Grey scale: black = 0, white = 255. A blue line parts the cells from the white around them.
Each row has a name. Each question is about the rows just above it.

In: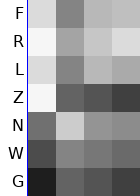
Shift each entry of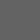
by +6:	[105]
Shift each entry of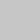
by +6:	[204]
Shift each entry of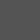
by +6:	[90]
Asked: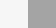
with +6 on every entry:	[252 170]
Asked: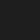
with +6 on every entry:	[36]
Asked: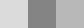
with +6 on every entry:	[225 138 190]
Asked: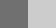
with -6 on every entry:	[106 198]

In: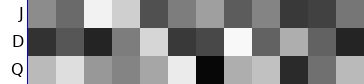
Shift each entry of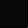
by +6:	[13]
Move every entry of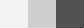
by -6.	[236 201  74]
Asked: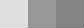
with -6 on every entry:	[216 146 126]
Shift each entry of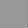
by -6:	[146]
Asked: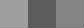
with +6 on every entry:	[165  98 138]
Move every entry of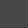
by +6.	[78]
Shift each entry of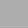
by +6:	[180]

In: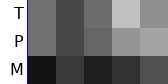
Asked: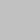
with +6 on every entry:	[199]
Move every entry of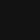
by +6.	[24]
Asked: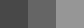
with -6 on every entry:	[ 66  95 144]
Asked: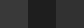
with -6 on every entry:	[51 24 43]
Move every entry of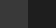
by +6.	[63 36]

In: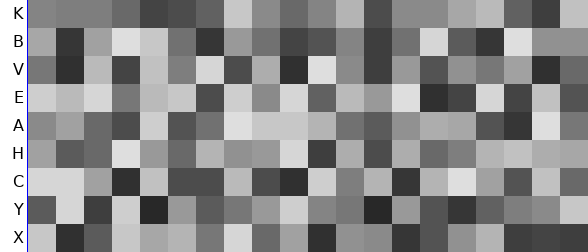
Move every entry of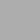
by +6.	[179]
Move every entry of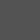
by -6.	[77]
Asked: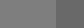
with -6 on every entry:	[120 120  99]

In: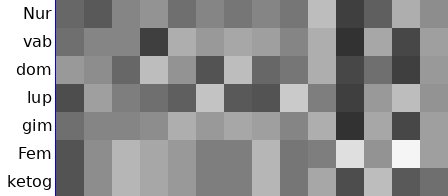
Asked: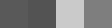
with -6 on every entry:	[ 83  77 196 120]
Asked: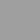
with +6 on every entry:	[165]
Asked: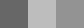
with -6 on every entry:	[ 97 183 141]

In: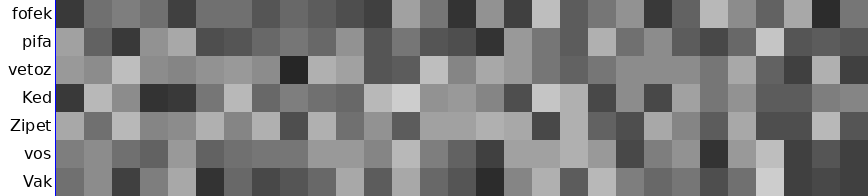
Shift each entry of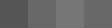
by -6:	[ 79  98 112  98]
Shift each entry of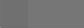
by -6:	[106 112 112]
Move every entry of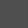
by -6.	[72]

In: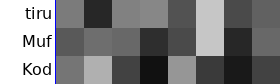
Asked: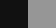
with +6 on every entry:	[ 23 156]
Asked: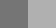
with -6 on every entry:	[111 170]

